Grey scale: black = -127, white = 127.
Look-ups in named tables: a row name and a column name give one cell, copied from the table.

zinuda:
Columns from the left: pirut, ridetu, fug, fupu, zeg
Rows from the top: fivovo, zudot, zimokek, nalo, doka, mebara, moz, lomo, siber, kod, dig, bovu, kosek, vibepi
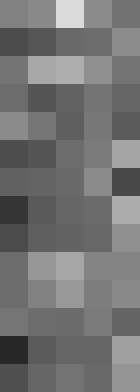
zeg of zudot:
12
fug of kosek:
-26
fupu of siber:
-24
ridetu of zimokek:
40
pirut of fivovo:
1
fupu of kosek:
-25
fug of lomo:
-25
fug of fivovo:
90
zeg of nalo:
-26
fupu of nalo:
-12
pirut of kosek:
-88
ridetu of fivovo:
9
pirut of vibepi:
-48
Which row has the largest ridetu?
zimokek

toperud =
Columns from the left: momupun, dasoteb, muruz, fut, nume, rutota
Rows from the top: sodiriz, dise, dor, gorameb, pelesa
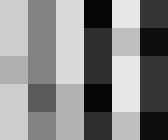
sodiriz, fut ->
-122
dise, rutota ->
-113
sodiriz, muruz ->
91
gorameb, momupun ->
77
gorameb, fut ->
-122
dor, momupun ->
48
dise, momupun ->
77
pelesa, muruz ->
51
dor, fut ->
-82
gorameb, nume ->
103
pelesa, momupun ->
77
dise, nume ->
63
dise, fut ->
-82
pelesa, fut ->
-82
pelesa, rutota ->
-113

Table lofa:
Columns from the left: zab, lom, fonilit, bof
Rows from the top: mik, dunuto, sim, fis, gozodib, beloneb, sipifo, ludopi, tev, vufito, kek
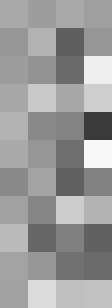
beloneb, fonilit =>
-16
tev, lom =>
-25
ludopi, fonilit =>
76
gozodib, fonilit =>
3
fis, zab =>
40
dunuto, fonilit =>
-32
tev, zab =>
58
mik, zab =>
41
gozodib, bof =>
-69
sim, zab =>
29
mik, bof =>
31
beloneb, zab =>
42
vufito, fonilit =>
-14
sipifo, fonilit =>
-31
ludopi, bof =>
50
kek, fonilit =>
63
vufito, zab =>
35
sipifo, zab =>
10
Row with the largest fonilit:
ludopi

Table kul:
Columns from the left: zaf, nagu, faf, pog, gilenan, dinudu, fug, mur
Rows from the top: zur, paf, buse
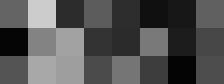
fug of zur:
-104
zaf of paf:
-122
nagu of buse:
40
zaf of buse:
-43
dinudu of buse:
-66
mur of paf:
-56
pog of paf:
-76
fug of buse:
-123
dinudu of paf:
-6
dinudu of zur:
-111
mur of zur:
-31

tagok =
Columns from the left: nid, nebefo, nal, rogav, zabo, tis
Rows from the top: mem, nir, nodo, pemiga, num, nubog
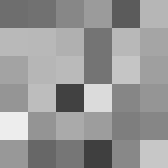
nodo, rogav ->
-11
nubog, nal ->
-9
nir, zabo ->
56
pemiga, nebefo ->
61
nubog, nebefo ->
-24
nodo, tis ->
31
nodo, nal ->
58
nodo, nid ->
35
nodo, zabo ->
69
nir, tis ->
37
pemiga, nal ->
-62
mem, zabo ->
-36
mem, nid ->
-17

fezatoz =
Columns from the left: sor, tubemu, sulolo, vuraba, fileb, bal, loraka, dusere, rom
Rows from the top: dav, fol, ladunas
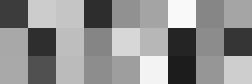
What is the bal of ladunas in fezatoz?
115
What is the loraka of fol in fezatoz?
-91
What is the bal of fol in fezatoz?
55
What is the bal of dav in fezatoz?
36
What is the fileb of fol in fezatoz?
87
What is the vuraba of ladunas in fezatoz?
13
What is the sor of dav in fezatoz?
-67

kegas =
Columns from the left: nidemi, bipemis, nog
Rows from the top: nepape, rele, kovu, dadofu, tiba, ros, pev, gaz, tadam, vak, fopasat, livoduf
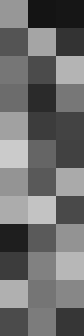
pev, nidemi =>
20
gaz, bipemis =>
67
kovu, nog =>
52
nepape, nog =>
-105
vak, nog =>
55
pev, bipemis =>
-38
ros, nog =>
-62
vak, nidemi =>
-67
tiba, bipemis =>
-67
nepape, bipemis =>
-107
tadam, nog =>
19
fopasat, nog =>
7
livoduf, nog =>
-73

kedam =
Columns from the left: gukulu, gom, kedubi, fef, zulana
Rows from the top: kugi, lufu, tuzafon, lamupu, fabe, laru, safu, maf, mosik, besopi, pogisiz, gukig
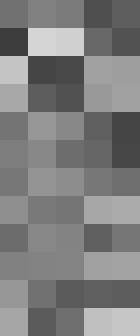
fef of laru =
-25
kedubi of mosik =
3
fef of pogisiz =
-32
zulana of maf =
43
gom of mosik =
7
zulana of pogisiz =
-34
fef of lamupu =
25
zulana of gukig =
70
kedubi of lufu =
80
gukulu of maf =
15
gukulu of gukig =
38

